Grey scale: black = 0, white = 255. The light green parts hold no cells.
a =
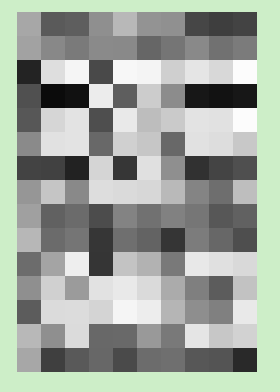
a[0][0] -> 167
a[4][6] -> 202
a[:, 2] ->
[94, 122, 245, 17, 227, 227, 34, 137, 107, 117, 238, 155, 220, 219, 89]
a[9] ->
[183, 107, 117, 54, 111, 99, 53, 124, 103, 78]
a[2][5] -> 244
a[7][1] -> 197
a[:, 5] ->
[147, 102, 244, 204, 189, 198, 224, 215, 113, 99, 178, 218, 237, 153, 108]
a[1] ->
[162, 136, 122, 138, 137, 102, 117, 137, 113, 123]
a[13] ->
[184, 143, 219, 104, 105, 153, 121, 229, 199, 210]
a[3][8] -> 18
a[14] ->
[167, 63, 89, 103, 74, 108, 111, 87, 84, 41]
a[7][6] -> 185
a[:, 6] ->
[144, 117, 207, 140, 202, 104, 143, 185, 129, 53, 121, 171, 181, 121, 111]
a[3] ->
[80, 11, 17, 236, 94, 204, 140, 23, 18, 23]
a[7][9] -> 190
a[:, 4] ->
[184, 137, 247, 94, 233, 208, 54, 218, 131, 111, 195, 233, 245, 105, 74]
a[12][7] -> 142
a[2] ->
[35, 222, 245, 73, 247, 244, 207, 229, 216, 252]
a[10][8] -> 224
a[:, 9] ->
[67, 123, 252, 23, 252, 200, 79, 190, 97, 78, 217, 194, 233, 210, 41]
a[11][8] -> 92
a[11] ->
[143, 208, 155, 226, 233, 218, 171, 127, 92, 194]
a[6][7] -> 49

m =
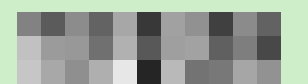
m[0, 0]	130
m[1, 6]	159
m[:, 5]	[56, 88, 37]
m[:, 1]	[91, 155, 168]
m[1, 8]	96
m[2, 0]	198
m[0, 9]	139
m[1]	[193, 155, 152, 112, 177, 88, 159, 162, 96, 126, 72]

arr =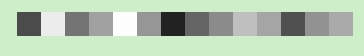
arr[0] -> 75
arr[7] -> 101
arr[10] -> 165
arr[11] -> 80
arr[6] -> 34

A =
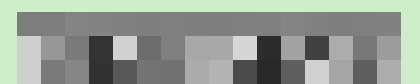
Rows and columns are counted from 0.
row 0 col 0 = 125
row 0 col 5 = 126
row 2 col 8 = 180
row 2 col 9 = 74
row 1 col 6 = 127
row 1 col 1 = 151
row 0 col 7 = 126
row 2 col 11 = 95
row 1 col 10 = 44
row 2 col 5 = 116
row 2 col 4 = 88
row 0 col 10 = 128
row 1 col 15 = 156
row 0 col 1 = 125

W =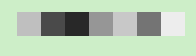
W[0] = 191
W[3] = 150

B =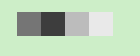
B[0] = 117
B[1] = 61
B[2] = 188

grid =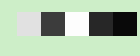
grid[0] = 225
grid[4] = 9

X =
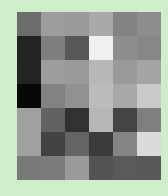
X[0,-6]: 108
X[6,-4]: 154
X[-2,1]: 66
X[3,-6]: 8
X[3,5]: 202
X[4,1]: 98
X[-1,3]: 83
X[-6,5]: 134
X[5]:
[160, 66, 100, 59, 132, 219]
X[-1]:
[121, 124, 154, 83, 89, 88]
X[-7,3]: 169
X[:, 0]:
[108, 35, 36, 8, 160, 160, 121]
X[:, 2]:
[155, 87, 153, 145, 49, 100, 154]

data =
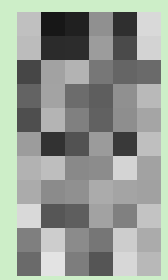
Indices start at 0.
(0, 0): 192
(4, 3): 97
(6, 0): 178
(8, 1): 86
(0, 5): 217
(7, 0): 171
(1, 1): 43
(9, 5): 171
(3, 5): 185
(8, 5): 195
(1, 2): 44
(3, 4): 144
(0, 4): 47
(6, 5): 162
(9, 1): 205
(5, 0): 156
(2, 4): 101

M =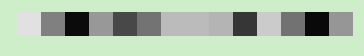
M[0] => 225
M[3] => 152
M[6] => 187
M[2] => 11

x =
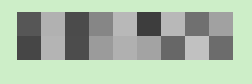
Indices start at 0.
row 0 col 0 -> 86
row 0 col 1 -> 177
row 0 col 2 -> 75
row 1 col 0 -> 70
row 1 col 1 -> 180
